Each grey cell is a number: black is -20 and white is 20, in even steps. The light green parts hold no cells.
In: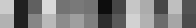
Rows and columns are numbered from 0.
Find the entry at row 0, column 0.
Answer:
12
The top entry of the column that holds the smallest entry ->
-18
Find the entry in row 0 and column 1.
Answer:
-15
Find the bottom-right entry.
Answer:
-8
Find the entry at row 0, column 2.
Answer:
-5
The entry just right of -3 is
6
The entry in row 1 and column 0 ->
8
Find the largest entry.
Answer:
14

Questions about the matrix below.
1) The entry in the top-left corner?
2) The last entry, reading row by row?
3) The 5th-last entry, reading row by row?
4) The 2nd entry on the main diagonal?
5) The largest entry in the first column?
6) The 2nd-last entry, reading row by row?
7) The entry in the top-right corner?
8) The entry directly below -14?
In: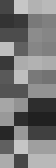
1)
-9
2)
9
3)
5
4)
-11
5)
10
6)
9
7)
9
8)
-5

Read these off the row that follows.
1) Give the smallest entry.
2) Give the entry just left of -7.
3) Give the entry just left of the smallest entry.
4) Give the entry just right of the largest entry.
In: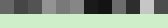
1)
-17
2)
-9
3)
-16
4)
-8

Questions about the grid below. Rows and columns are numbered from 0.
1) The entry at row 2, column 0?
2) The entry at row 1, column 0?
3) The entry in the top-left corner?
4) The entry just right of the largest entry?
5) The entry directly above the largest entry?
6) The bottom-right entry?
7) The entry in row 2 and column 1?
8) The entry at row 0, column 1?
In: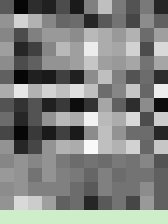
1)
1
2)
3
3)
-6
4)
10
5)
2
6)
-5
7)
-8
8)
-19

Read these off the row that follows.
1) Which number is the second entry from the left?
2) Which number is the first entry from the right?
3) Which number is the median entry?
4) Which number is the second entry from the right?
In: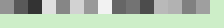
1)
-6
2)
5
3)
3
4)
0
